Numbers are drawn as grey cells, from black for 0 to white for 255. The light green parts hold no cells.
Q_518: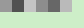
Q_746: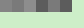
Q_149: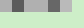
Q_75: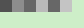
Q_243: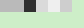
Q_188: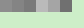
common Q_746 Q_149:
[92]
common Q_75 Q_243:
[186]
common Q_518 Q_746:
[141]
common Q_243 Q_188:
[186]
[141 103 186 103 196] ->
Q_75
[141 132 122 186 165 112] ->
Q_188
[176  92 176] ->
Q_149

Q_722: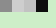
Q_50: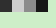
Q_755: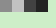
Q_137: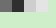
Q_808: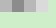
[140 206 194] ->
Q_722
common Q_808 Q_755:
[140]
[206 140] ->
Q_50
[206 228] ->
Q_137

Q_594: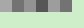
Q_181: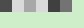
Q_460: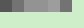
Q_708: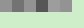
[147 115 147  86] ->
Q_708
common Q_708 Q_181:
[115]
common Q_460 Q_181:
[115]
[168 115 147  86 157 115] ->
Q_594

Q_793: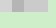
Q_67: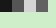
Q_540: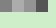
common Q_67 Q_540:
[85]
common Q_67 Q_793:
[212]
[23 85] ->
Q_67

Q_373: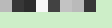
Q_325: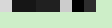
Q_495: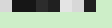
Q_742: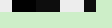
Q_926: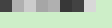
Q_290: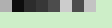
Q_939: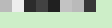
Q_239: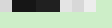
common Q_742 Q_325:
[1]
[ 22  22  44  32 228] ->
Q_495
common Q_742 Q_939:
[237]
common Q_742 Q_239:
[237]
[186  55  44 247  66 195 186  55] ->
Q_373

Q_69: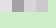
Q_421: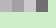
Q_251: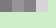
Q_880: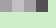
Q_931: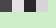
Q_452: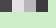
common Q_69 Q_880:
[162]
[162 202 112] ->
Q_421
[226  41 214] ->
Q_931
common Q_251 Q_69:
[214]
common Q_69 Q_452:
[226]
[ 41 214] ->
Q_931

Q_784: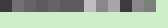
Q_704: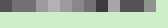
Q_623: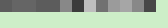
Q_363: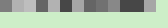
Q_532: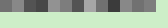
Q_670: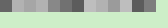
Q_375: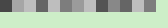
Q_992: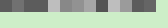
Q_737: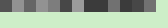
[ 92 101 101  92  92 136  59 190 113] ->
Q_623
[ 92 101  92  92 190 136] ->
Q_784
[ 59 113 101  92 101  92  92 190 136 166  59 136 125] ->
Q_784
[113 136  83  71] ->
Q_532

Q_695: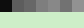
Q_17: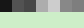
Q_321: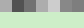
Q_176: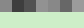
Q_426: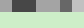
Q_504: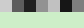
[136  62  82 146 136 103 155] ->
Q_176
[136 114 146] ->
Q_695
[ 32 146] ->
Q_504
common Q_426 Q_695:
[103]

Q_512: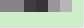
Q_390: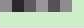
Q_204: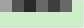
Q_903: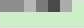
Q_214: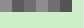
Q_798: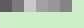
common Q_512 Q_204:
[62]
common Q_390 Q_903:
[141]
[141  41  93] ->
Q_390
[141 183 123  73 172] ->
Q_903
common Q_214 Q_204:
[83]
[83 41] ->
Q_204

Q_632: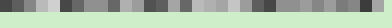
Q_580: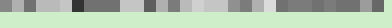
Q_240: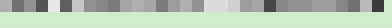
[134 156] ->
Q_632
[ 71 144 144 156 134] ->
Q_632
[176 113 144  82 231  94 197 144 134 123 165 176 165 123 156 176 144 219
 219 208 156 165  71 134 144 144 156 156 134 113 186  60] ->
Q_240

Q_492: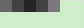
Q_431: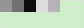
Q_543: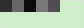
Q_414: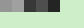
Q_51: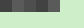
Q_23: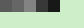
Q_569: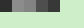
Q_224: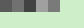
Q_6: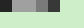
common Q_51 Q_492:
[66]
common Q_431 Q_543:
[12]

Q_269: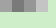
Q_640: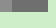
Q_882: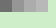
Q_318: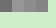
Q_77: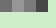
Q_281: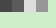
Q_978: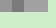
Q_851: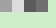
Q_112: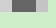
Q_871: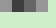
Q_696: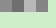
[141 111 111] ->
Q_640
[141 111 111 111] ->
Q_640
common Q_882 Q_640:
[111]
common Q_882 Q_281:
[150]
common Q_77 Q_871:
[150]
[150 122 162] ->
Q_978
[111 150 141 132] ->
Q_318

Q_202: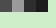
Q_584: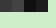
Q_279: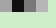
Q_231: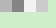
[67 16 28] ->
Q_584
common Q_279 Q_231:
[182]
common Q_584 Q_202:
[28]

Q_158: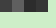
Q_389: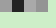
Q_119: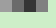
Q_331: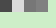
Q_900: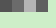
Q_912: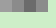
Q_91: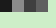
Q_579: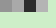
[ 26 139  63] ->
Q_91
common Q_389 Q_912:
[158]
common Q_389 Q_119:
[158]
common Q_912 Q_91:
[139]
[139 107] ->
Q_912
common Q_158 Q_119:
[53]
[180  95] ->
Q_900

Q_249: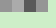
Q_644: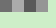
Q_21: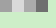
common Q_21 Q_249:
[171]
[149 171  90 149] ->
Q_249
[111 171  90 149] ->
Q_644
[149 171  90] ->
Q_249
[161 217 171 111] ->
Q_21

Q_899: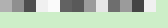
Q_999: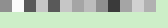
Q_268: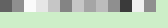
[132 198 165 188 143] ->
Q_268
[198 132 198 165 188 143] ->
Q_268
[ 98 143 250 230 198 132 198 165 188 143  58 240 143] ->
Q_268
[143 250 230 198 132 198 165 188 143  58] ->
Q_268
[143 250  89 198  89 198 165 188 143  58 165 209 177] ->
Q_999

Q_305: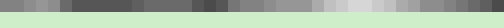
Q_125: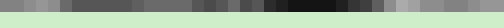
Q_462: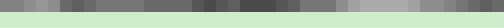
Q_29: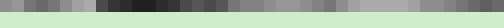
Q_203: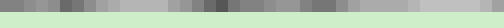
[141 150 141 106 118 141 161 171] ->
Q_203
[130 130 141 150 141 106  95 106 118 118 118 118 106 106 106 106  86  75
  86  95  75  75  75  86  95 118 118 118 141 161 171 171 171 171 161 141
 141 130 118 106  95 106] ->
Q_462

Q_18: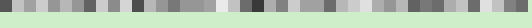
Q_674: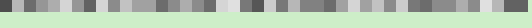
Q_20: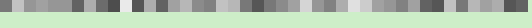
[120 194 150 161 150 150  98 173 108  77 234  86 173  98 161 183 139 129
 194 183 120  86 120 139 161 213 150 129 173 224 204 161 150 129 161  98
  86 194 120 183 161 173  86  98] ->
Q_20
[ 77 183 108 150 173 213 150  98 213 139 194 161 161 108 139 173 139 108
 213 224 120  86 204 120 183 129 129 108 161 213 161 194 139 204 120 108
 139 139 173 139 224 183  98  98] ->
Q_674

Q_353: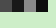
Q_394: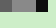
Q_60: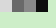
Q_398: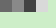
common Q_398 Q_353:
[137]
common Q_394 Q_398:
[137]
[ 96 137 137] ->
Q_394
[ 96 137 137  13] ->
Q_394
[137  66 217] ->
Q_398
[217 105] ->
Q_60

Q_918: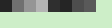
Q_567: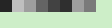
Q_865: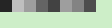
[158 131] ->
Q_865
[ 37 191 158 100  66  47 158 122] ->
Q_567
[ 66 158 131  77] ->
Q_865
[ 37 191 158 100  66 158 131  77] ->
Q_865

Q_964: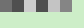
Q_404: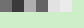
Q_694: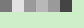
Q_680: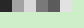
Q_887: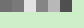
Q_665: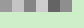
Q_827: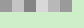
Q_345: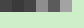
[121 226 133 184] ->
Q_887
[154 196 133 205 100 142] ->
Q_665

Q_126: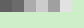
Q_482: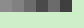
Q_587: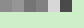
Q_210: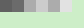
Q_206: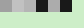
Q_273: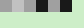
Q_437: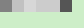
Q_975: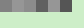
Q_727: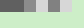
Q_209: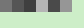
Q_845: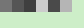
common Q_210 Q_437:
[204]
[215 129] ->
Q_727

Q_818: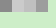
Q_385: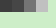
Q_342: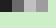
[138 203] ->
Q_818
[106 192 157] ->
Q_342
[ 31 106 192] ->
Q_342
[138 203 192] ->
Q_818
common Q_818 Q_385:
[192]

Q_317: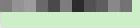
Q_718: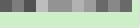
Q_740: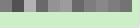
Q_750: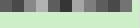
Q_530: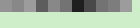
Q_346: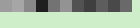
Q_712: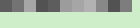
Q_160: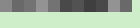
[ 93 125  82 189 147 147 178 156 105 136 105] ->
Q_718
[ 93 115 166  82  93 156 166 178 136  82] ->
Q_712

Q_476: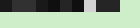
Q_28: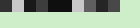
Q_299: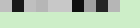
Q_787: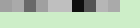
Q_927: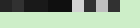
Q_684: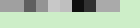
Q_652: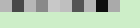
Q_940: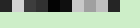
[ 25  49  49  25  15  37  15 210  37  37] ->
Q_476
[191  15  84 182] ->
Q_787
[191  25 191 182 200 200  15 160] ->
Q_299
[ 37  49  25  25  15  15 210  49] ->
Q_927
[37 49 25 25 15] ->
Q_927

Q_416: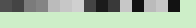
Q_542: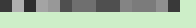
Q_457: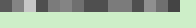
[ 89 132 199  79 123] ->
Q_457
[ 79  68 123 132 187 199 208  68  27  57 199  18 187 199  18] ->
Q_416
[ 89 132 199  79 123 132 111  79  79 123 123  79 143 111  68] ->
Q_457
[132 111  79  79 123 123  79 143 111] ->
Q_457
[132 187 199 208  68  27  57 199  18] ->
Q_416

